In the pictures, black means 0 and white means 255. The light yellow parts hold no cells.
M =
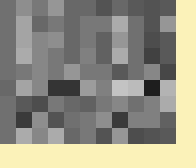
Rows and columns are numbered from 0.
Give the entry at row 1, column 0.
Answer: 112
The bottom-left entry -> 112
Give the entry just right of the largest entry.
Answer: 187
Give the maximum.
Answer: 195
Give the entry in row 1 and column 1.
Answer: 164
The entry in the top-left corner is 112
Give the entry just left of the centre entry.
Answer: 150
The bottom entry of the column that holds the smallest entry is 83
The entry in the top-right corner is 89
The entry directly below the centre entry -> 156
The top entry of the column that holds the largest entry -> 104
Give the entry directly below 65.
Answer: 135
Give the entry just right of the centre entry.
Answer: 120
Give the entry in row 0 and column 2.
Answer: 120
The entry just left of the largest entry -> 128
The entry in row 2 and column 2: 135
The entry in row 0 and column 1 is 142
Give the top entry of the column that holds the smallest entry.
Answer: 83
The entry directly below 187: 112
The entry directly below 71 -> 179
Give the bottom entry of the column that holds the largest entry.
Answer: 150
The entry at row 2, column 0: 112
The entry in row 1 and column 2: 104
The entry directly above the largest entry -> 89

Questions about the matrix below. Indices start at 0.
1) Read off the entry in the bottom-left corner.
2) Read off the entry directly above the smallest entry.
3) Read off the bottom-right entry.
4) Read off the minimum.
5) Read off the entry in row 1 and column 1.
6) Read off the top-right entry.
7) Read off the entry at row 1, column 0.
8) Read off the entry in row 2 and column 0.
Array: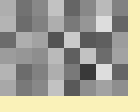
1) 168
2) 194
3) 142
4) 57
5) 108
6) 129
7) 180
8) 108

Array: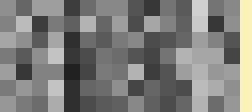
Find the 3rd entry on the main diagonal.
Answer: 90
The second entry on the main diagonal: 187
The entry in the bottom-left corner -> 151
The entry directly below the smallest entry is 47
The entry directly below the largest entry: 201
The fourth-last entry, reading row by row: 102
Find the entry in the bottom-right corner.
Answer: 151
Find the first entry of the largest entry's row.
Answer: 143
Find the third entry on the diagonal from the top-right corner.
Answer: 158
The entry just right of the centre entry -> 84
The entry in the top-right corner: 136
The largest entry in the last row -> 179
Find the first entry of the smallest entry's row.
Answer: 158
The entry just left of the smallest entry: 130
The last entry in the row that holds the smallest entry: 158
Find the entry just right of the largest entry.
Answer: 116
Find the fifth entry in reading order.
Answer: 61
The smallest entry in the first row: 55
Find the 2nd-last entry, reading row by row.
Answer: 108
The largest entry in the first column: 166
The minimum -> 33
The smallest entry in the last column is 69
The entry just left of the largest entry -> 90
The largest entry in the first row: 208
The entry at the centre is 108
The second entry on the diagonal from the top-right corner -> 55
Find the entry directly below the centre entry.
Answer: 116

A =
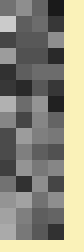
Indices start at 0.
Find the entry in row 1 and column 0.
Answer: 203
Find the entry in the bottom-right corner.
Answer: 49
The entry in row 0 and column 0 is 114
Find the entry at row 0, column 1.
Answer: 142
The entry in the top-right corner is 26
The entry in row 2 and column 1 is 88
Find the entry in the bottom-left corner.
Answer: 170
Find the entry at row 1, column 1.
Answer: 94
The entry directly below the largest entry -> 69

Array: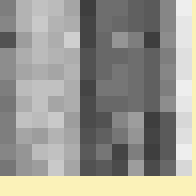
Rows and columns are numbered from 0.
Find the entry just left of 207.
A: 173
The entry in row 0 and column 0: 126
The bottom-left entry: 118
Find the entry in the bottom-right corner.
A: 215
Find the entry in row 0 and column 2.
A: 193
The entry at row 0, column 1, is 179
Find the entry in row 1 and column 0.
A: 134
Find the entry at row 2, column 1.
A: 157
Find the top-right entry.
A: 238
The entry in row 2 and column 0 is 82

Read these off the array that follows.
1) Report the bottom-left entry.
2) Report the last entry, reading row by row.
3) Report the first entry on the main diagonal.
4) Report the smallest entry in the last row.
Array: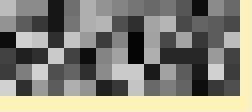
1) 209
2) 78
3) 188
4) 12

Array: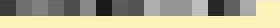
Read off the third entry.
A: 128
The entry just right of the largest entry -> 40
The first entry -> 60
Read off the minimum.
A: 27
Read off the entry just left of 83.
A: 91

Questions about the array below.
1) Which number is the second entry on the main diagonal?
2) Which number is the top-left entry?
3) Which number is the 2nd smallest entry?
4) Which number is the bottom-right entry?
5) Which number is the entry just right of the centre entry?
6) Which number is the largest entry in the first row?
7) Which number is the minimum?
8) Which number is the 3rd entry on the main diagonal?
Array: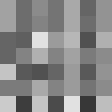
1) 109
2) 162
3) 61
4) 190
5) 162
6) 169
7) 55
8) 225

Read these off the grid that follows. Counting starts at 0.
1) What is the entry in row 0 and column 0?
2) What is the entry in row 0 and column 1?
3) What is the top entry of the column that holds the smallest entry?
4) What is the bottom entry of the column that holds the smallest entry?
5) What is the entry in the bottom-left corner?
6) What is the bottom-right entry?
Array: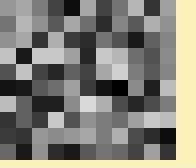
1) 151
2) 167
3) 116
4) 104
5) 104
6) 52

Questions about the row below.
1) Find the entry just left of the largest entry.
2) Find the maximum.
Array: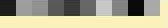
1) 103
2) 198

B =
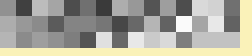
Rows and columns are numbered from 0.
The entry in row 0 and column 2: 188
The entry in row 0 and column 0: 145
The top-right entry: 112
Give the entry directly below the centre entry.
104
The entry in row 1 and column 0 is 173
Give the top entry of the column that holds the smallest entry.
58
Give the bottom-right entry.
194
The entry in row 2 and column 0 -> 181
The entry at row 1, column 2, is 139
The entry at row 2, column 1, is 139
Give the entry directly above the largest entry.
77
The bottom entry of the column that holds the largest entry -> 126
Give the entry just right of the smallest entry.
173

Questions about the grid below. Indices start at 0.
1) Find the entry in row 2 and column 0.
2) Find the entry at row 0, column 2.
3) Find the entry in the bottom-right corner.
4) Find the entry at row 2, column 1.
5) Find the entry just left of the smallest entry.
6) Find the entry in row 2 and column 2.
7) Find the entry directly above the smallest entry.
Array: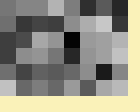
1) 62
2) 133
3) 185
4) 75
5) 148
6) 167
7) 141
